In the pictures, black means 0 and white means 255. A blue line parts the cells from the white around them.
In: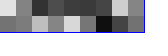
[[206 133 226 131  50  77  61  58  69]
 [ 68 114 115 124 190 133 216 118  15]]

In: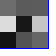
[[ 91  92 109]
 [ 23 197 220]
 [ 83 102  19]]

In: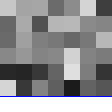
[[212  62 199 164 166 107 140]
 [138 133 103 170  81 182 184]
 [120 183 106 160 127 120 104]
 [131 123 136 151 132 136 210]
 [125  52  40  37  56 100 223]
 [ 99  86 213  56 131  95  27]]

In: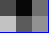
[[  7 111  74]
 [ 91 146 194]]

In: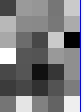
[[118 202  66 154 150]
 [120 171 184 138 137]
 [202   1 168 108  71]
 [153 143 255  86  84]
 [ 54 143  72  85  16]
 [ 83 124  59  70  49]
 [ 99 239 117 229 129]]

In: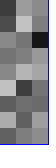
[[155 139  60]
 [194 126  76]
 [117  22 137]
 [127 153 116]
 [181 166 135]
 [ 62 116 193]
 [110 107  94]
 [ 96 158 172]
 [126 141  97]]

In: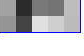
[[116 189 162  43 121]
 [207 187 149  68 224]]

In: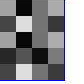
[[116 171 162   8]
 [116  56  69 221]
 [114 173 161   8]
 [ 14 123  39  84]
 [116  59  69 222]]

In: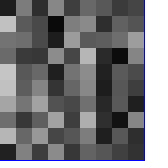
[[ 59  69  30 124  46 135  62 104  88]
 [ 97  84 193  90  73  10 126 138  46]
 [110 157 115 110  74  29 156  90  94]
 [ 12 133 106  58  55 140  70 182  42]
 [ 90  75 197  88 104  31 115 140  33]
 [ 87  62 193  93 132  52 102 136  29]
 [ 89  31 165 117 162  82  72 112  40]
 [ 18 134 110  55  95 162  62 174  47]
 [ 88  46 182 103 152  70  86 125  31]
 [ 64  50  33 129  61 139  55  99  86]]
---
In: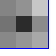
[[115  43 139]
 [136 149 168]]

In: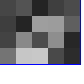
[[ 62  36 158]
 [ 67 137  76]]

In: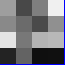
[[137 107  74]
 [228 120 179]]

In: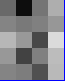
[[132 121 128]
 [183 153  72]]

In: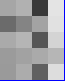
[[107 132 163]
 [170 181  86]]

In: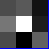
[[118 255  29]
 [ 74   0  97]]

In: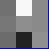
[[119 142 138]
 [108  34 144]]

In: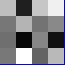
[[119 180 115]
 [111   8 134]]

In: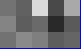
[[132  93 106]
 [114 138 127]]
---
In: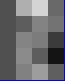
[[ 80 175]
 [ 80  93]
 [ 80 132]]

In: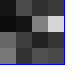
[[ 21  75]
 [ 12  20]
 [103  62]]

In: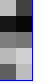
[[190  65]
 [ 22   7]
 [126 118]]

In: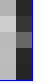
[[179  40]
 [206  54]
 [186 103]]

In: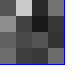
[[ 84 202]
 [142  65]
 [ 97  73]]

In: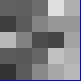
[[ 96  94]
 [ 62  92]
 [184 130]]

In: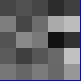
[[ 71  80]
 [127  70]
 [ 82 137]]

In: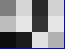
[[127 214]
 [189 230]
 [ 12  26]]
